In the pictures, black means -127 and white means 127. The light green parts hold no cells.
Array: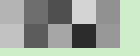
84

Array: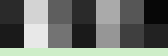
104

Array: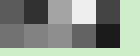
110

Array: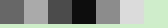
91

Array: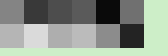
90

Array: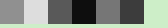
93

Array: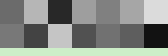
91
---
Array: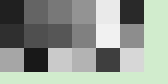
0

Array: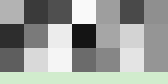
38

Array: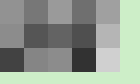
-28

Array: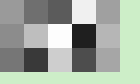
125

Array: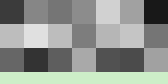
54

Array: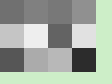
110
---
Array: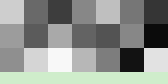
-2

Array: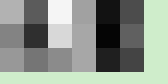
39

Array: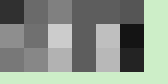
-34

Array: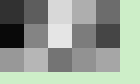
-11

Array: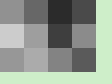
43

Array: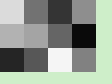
-40

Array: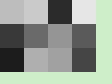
47

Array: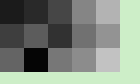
-8

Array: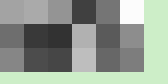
62

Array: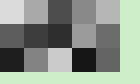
75
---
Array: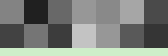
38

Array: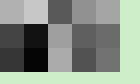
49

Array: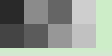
65

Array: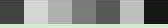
63

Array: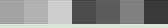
49

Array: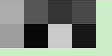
45

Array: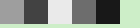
30
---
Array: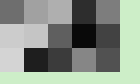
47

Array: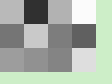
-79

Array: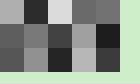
91

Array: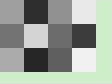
-81

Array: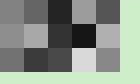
-91

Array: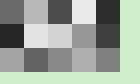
-50
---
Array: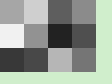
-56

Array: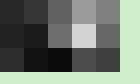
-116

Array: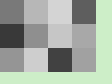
78

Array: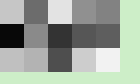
-49

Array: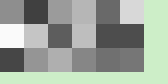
6

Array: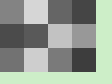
78
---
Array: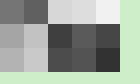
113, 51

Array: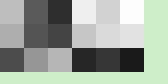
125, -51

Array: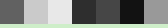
25, -30

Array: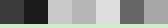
40, -69

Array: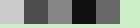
-23, 75

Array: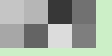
-14, 40

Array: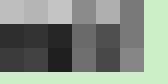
-7, -69

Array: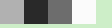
123, 49

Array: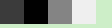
111, -68

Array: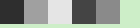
10, -81
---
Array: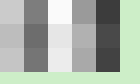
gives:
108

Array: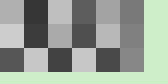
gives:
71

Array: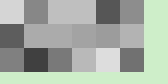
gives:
57

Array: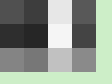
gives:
-8

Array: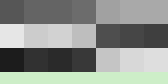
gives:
69

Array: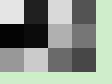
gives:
75

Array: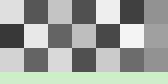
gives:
75

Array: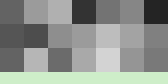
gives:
83

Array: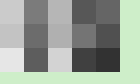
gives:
83

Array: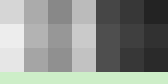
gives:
-49
